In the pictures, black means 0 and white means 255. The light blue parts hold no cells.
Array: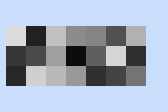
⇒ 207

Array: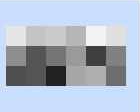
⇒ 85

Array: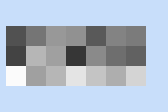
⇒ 160

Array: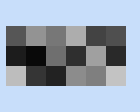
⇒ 53

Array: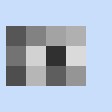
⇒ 182

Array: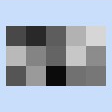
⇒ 154

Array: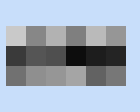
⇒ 143
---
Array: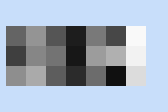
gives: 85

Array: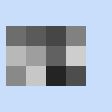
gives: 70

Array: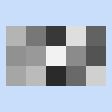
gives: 56

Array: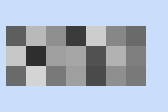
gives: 143

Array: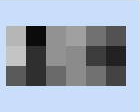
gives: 146

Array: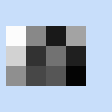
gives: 25

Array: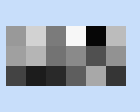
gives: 123

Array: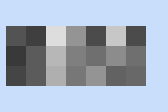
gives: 221
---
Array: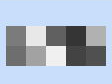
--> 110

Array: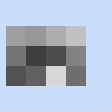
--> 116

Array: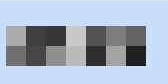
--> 112

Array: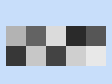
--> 55

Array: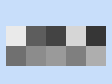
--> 112

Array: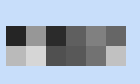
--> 186

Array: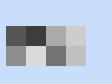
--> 143

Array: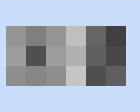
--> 157

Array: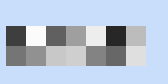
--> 117

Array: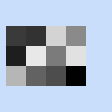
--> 30
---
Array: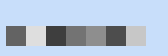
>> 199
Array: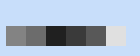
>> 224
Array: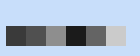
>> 203
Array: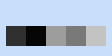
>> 195
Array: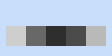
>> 185
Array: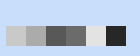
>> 39
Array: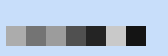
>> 20
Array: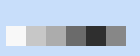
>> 135
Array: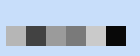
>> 8
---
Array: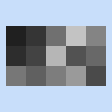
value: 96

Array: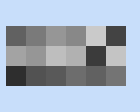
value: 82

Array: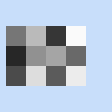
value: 221

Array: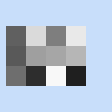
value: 45

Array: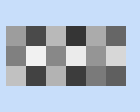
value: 66

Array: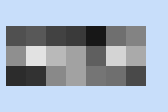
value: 50
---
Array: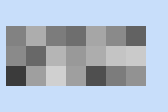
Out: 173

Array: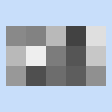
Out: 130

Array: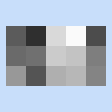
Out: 47

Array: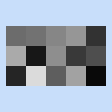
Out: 114

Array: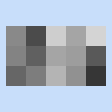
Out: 75

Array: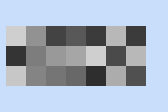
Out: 146

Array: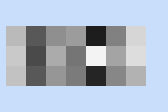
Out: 88

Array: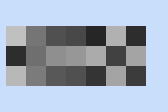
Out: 117

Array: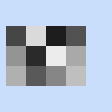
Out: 218

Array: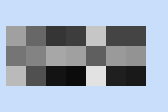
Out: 103
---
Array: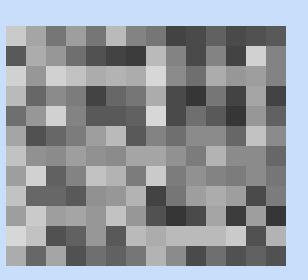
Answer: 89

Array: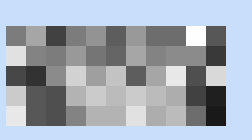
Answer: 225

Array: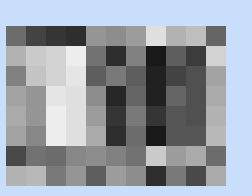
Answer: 178

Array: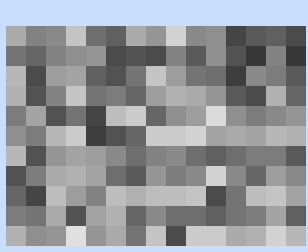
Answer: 116

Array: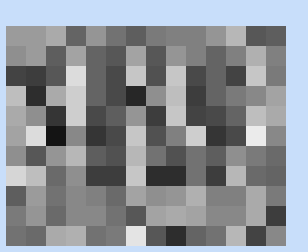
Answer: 143

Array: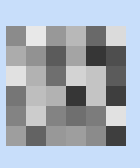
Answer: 172

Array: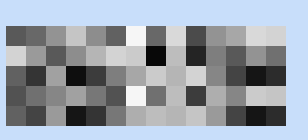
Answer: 211

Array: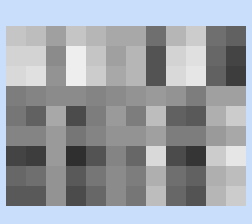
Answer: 211
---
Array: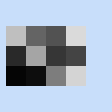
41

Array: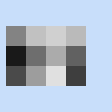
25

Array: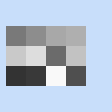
201

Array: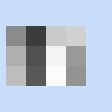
175

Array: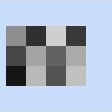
70

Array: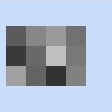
58
